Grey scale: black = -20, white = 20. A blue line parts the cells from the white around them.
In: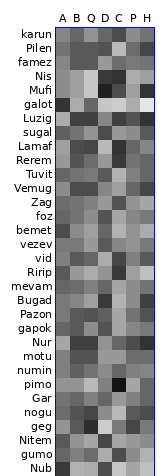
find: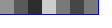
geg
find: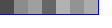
bemet
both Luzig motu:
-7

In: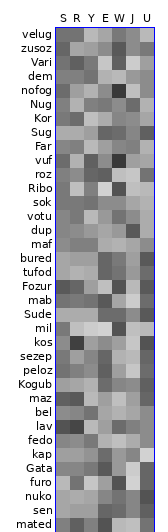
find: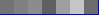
peloz
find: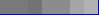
sok
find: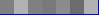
Nug
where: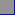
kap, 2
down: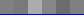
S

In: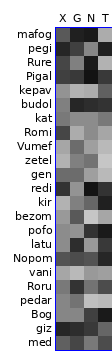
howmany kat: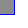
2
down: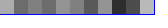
G
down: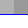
X
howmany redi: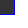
2
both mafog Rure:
-16

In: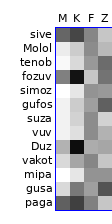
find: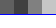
paga
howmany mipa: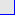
1
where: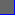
sive, 0
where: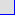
vuv, 1

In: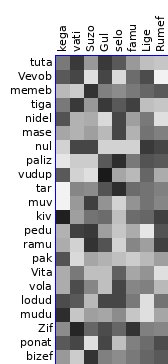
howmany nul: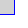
4
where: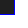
kiv, 0
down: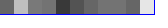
Lige

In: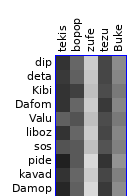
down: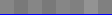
Buke
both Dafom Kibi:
-12

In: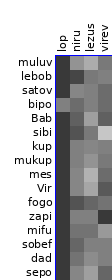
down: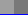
lezus
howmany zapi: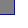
2
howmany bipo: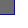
2

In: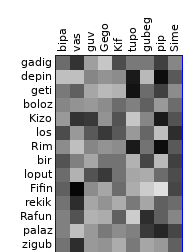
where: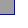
gadig, 2
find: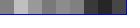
palaz
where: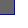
los, 6

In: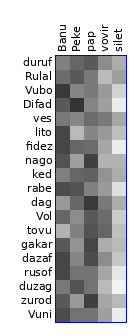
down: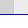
silet
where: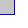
dazaf, 4
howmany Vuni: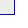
1
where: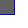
ked, 2
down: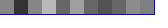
Peke
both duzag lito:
9

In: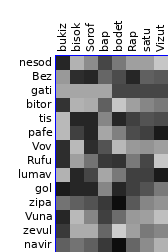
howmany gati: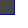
4
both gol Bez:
-14
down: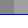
satu
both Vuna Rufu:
5
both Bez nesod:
-14
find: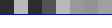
Vov
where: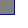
pafe, 4

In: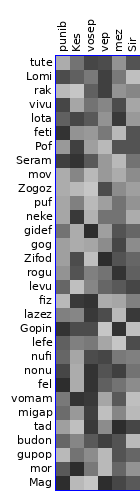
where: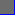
migap, 0
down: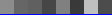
Sir
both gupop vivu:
-2
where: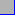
neke, 2
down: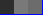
punib

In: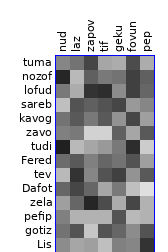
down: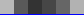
laz
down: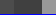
fovun
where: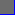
Fered, 0
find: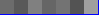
Fered
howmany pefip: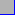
4
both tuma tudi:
6
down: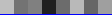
nud

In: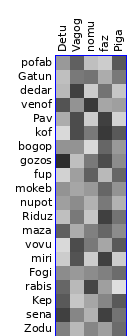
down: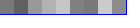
nomu
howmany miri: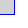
0
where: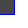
rabis, 2

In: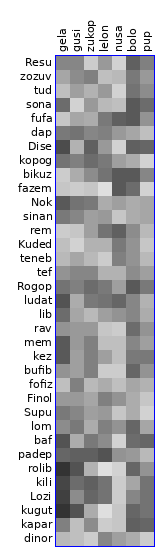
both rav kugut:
11
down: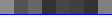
gela

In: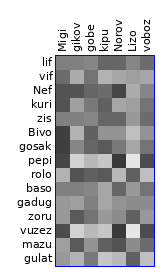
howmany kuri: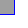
2
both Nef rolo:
-7

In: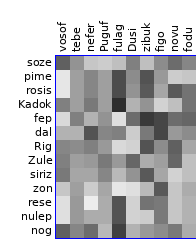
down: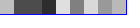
fulag
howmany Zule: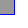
2
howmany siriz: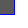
1
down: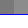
figo
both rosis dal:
1
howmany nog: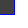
1

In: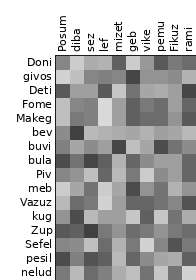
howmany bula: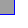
2
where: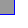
Doni, 6

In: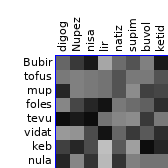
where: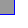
vidat, 0
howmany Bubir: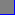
1
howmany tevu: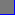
1
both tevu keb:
-18
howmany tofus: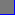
4

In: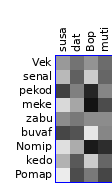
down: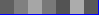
dat
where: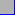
kedo, 0
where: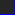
pekod, 2
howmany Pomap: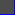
1
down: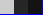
Bop
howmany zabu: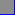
3

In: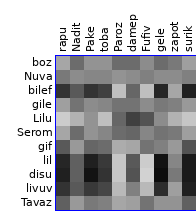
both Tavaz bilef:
6
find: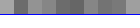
Serom

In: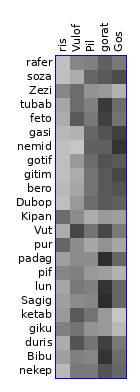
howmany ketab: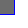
0
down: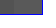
gorat

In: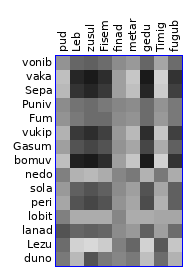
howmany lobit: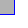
0
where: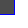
peri, 6
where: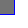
Puniv, 1
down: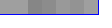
finad
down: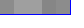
finad
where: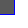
Lezu, 7
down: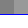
pud

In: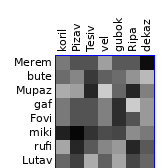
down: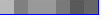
dekaz
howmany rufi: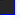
2

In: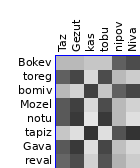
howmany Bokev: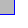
2
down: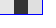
kas
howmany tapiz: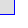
2
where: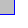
Gava, 4

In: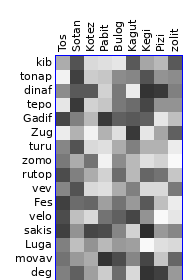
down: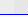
zolit
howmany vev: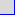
3

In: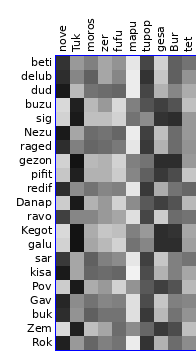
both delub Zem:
6
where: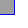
galu, 9
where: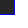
Gav, 0
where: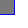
raged, 4

